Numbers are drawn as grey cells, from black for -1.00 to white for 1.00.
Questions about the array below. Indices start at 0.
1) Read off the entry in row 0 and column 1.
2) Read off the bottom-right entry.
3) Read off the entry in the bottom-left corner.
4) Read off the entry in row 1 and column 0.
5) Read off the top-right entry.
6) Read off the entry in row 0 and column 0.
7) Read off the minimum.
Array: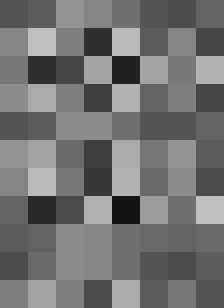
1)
-0.28
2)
-0.34
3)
-0.01
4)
0.04
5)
-0.22
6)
-0.34
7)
-0.84

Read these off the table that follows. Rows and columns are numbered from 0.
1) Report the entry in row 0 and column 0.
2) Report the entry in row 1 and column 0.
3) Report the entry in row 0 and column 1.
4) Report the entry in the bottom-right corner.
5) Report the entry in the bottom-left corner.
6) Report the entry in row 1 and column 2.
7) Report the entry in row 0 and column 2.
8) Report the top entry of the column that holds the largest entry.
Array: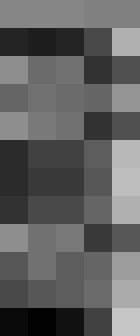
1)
0.05
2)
-0.72
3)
0.05
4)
0.55
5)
-0.93
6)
-0.72
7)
0.05
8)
0.00

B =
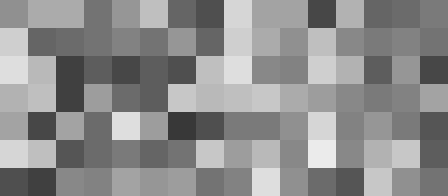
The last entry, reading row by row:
-0.10
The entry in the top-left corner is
0.13
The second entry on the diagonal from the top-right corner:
0.02
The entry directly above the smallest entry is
0.56
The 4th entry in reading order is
-0.10
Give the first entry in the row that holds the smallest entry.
0.28
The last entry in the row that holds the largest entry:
-0.27
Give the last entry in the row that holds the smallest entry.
-0.33
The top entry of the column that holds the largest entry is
-0.44
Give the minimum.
-0.56
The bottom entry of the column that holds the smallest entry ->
0.23
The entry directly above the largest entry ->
0.68
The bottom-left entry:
-0.38
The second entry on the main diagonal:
-0.21
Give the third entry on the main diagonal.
-0.50
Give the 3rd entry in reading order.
0.34
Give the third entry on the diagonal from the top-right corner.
-0.27
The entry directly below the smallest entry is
-0.10
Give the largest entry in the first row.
0.68
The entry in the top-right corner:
-0.04
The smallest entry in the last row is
-0.50
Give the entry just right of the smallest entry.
-0.38
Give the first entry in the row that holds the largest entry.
0.68
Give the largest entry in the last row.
0.74
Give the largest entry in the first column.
0.74

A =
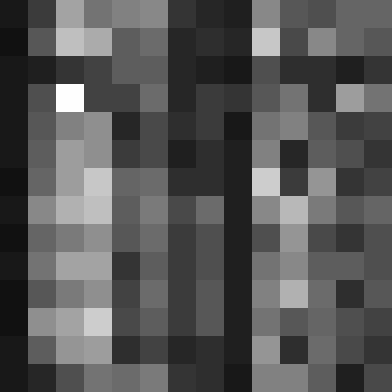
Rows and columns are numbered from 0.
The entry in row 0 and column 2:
0.28
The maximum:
0.99
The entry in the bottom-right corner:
-0.43
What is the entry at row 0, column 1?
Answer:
-0.54
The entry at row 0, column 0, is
-0.81
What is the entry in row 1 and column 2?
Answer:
0.50
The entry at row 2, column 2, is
-0.59
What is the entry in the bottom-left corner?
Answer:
-0.81
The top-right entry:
-0.21
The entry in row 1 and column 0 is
-0.87
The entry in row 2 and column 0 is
-0.81
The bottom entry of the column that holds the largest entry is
-0.38
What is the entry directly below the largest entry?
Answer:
0.01

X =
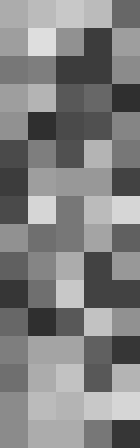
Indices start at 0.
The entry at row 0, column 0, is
0.35
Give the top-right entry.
-0.19
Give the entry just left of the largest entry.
0.24
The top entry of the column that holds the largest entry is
0.47
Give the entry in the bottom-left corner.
0.09
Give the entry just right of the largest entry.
0.14
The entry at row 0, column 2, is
0.57
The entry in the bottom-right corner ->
-0.58
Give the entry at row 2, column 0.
-0.07
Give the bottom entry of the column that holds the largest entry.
0.35
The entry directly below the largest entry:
-0.01
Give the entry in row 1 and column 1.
0.74

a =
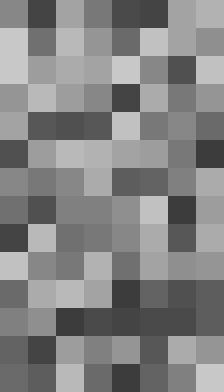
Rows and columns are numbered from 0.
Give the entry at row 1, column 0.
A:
0.57
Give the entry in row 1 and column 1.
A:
-0.12
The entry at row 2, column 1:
0.23
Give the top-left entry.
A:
0.06
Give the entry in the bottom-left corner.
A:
-0.17
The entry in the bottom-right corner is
0.57
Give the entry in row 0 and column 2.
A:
0.28
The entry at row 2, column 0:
0.57
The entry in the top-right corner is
0.40
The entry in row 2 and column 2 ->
0.34
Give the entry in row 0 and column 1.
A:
-0.47
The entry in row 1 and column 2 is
0.45
